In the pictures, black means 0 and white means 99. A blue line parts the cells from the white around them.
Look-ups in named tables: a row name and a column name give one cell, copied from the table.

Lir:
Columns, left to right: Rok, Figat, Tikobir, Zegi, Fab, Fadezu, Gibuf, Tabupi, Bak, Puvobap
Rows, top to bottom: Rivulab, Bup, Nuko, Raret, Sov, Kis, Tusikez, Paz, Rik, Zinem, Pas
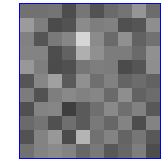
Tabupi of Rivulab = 45
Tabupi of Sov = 29
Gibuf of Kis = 50
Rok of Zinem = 32
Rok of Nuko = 50
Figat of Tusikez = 32
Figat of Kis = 52
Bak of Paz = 50
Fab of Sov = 46
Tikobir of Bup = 29
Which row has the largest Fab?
Nuko

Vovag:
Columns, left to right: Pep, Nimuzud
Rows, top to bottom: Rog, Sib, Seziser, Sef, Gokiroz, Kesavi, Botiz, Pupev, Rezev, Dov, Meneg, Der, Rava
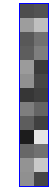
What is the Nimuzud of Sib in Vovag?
74
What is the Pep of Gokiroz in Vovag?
60
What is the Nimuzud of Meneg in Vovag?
44
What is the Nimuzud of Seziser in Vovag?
44
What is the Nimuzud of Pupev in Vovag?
39
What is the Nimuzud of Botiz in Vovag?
24

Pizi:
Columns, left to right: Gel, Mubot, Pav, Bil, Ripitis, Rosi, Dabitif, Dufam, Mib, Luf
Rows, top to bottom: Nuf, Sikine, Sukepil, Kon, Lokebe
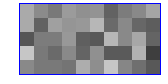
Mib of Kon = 69
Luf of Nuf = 64
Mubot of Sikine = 38
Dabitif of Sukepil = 71
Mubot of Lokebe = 47
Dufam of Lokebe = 52
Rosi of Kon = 56
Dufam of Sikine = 53
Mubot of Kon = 47
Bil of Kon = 53
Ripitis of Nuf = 56
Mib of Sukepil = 65
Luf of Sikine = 36
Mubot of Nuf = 54
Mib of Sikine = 40
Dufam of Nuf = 48
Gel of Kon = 77
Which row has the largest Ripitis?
Lokebe

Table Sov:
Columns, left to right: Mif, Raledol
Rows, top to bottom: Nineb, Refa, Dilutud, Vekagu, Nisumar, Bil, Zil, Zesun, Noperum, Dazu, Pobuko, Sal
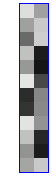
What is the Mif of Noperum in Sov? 88
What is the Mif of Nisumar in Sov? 59
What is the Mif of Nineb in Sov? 86
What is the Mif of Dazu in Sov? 75
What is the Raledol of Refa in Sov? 78
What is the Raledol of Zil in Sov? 52
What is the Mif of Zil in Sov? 17
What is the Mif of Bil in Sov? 89
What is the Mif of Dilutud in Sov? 41
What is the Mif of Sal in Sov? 64
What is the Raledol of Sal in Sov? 78
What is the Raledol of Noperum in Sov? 57
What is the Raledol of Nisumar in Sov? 8
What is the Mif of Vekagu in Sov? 75
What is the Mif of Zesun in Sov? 20
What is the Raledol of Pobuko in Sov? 11
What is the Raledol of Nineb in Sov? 62
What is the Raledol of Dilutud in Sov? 80
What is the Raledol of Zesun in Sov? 53

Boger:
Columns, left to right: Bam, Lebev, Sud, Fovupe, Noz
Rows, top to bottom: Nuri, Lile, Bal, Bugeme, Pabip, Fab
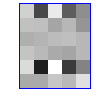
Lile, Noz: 58
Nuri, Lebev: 28
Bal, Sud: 73
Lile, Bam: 75
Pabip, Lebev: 12
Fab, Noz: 87
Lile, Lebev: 74
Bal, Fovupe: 74
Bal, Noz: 71
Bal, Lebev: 70
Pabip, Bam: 85
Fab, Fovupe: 72
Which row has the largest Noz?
Fab

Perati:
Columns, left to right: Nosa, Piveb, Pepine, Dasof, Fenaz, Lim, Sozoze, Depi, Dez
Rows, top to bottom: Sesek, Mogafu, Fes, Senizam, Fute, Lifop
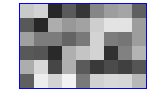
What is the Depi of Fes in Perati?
46
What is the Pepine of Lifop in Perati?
82
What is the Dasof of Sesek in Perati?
35
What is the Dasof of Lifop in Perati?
94
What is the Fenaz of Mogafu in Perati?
63
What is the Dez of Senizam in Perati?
70
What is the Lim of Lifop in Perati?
81
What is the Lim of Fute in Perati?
22
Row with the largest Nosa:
Sesek

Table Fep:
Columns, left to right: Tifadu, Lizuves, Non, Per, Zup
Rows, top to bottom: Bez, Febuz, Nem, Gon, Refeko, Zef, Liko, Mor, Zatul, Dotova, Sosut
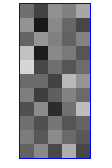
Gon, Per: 47
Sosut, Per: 67
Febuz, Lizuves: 9
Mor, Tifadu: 31
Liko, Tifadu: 49
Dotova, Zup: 34
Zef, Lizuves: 41
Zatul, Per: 33
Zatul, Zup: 39
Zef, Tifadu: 41
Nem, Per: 38
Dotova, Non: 54
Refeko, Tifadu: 83

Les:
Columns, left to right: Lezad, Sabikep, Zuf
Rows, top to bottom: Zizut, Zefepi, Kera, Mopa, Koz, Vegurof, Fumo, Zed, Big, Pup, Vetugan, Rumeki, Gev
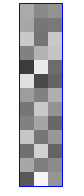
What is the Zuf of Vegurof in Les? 39
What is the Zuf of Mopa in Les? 76
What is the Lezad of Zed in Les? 46
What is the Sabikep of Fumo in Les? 50
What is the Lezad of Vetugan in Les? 43
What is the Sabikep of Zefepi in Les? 46
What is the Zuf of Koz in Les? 42
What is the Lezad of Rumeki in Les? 65
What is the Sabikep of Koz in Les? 91
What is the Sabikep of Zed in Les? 78
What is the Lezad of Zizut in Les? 66
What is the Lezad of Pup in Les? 77
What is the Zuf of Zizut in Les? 57
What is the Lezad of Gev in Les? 34
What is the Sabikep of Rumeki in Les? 49
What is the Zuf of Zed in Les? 57
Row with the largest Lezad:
Vegurof

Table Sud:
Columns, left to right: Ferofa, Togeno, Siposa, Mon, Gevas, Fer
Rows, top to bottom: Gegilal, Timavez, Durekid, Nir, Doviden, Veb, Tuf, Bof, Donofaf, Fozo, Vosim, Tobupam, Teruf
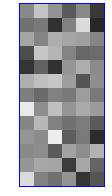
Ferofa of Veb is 68
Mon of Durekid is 64
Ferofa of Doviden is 20
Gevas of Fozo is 47
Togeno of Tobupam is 65
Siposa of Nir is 70
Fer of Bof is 60
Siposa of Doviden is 19
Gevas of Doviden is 67
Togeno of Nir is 77

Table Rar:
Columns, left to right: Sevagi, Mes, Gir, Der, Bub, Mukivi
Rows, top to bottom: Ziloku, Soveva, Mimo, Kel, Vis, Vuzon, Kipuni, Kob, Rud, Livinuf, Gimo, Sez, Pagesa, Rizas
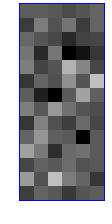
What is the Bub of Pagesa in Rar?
39
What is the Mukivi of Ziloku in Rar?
39
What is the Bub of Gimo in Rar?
44
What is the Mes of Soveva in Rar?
48
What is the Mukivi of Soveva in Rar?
39
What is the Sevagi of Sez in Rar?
27
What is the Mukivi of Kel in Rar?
21
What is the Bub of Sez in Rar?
32
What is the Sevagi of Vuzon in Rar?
21
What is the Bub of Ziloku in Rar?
33
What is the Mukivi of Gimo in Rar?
35
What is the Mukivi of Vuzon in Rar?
74
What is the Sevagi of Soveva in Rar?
23
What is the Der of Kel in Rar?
0
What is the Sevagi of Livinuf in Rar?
39
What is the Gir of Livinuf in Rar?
37

